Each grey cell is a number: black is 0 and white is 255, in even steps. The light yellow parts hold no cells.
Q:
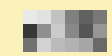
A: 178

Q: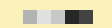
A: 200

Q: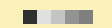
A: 196

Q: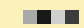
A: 25

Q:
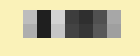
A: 54

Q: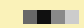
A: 16

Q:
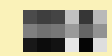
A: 230
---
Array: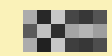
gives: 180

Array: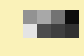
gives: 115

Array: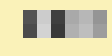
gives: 183

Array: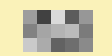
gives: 187

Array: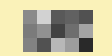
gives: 110

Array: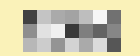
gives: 99

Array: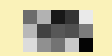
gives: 79

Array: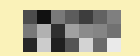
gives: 133
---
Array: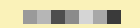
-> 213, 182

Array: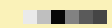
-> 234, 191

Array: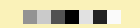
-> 250, 225

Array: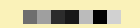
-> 209, 187

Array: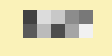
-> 241, 220

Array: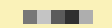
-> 196, 174
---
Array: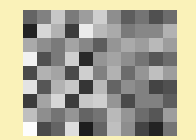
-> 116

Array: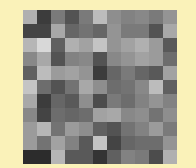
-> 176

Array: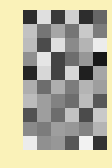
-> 51

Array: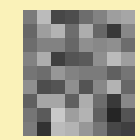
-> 63

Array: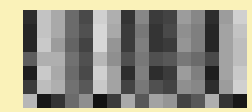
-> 24

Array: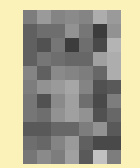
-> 125

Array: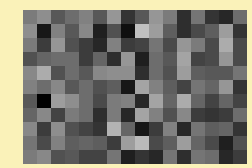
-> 60

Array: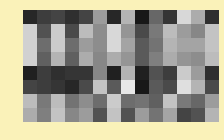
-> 180

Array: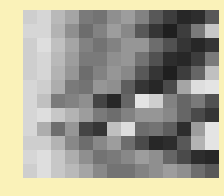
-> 88
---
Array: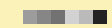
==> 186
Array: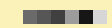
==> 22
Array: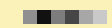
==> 167
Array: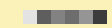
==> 149
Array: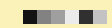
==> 48
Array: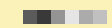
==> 171
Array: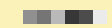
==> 76
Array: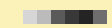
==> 36
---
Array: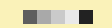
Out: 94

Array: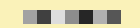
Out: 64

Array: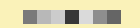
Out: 101

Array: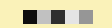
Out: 46

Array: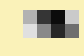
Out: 39

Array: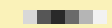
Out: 86
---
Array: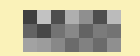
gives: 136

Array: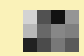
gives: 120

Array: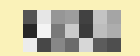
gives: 135

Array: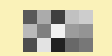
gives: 33

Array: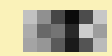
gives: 90

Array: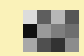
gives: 50
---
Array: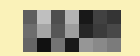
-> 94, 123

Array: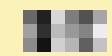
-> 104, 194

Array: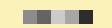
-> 140, 45

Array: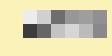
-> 236, 137

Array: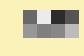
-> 105, 187

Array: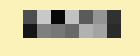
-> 78, 42

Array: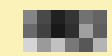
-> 133, 180

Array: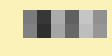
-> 123, 150

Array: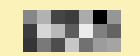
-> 135, 164
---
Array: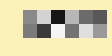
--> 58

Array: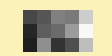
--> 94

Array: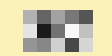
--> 26

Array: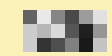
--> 183

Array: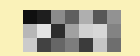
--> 227

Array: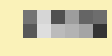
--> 222

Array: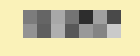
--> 95

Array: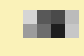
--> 109

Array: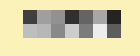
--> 183
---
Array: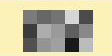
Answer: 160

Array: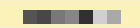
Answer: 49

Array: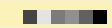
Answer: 144

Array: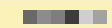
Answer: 60

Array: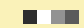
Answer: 255

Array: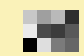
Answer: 222
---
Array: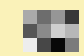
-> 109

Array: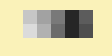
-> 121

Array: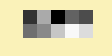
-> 0

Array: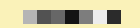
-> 125

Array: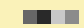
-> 41

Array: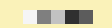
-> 194

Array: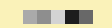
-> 211
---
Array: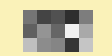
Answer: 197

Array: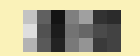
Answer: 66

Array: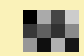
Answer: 22

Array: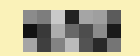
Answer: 117

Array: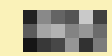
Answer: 123

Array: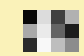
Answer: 140

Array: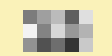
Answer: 201

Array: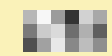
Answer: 142

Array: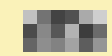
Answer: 149
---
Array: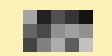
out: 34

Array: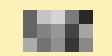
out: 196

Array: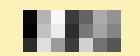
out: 179

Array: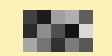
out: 28

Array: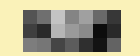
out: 111

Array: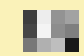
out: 237

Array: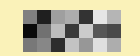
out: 31
